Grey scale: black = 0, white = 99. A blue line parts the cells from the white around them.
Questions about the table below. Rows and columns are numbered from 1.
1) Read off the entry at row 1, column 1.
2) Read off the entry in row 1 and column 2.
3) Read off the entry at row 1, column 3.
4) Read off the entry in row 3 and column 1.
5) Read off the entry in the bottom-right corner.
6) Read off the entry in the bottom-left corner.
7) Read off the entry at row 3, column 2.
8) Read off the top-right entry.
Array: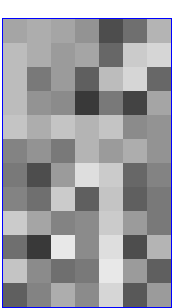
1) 64
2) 67
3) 64
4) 73
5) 60
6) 37
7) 47
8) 70

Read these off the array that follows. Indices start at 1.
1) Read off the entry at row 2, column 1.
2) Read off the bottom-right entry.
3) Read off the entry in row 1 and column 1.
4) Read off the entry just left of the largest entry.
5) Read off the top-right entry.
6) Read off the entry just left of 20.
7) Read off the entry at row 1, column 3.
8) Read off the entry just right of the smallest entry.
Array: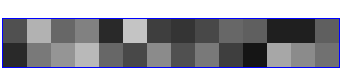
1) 16
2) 44
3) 31
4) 16
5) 37
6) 24
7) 40
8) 65

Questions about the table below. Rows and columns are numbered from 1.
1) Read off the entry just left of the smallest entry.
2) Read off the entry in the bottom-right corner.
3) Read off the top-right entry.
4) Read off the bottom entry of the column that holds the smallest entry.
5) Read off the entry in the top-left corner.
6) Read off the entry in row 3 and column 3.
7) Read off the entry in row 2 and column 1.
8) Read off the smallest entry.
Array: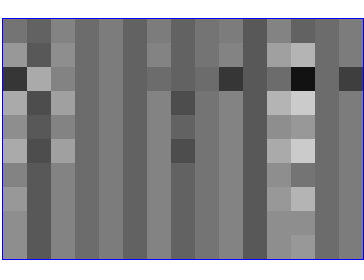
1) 42
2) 48
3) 48
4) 59
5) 45
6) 51
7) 59
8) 7

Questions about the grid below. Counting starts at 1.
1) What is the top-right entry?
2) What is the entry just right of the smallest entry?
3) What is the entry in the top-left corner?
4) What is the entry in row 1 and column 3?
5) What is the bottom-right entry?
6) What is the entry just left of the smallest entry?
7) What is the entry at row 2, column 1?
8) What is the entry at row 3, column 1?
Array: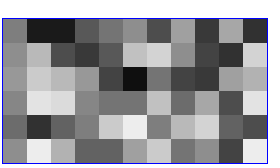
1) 19
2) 45
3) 49
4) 10
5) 92
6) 26
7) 55
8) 59

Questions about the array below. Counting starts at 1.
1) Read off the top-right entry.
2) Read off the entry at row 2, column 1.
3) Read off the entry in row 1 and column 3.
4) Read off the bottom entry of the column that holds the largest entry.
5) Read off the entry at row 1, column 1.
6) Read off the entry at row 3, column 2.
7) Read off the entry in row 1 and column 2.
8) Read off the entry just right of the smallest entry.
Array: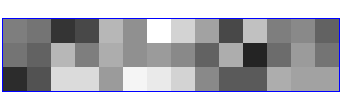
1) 38
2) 45
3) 20
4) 91
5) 49
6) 32
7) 45
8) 42

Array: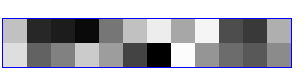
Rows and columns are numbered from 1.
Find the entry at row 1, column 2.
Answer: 15
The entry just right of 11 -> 4
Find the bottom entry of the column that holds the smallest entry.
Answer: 0
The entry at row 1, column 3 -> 11
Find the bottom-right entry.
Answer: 54
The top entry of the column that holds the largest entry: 65
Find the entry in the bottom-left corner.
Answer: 86

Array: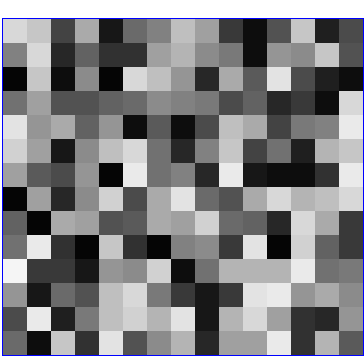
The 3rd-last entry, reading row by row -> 19
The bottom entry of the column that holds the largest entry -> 41
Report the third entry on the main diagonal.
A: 5
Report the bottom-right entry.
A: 35
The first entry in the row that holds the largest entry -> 95
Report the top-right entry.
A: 29
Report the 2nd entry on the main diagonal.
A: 84
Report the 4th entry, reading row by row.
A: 66
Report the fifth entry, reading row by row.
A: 9
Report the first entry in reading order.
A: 84
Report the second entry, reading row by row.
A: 77
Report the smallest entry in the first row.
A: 5
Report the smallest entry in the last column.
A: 5
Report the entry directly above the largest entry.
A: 44
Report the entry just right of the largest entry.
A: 22
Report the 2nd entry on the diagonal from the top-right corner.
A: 77
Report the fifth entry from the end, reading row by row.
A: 62
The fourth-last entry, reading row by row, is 91

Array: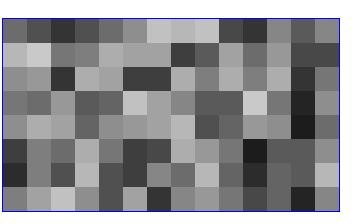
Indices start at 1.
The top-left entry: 42
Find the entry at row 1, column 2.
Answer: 31
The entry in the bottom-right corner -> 52
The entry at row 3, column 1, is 55
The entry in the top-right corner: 52
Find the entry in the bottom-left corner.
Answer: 49
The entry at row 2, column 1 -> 71
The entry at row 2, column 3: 46
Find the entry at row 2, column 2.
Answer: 78
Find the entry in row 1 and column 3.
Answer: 20
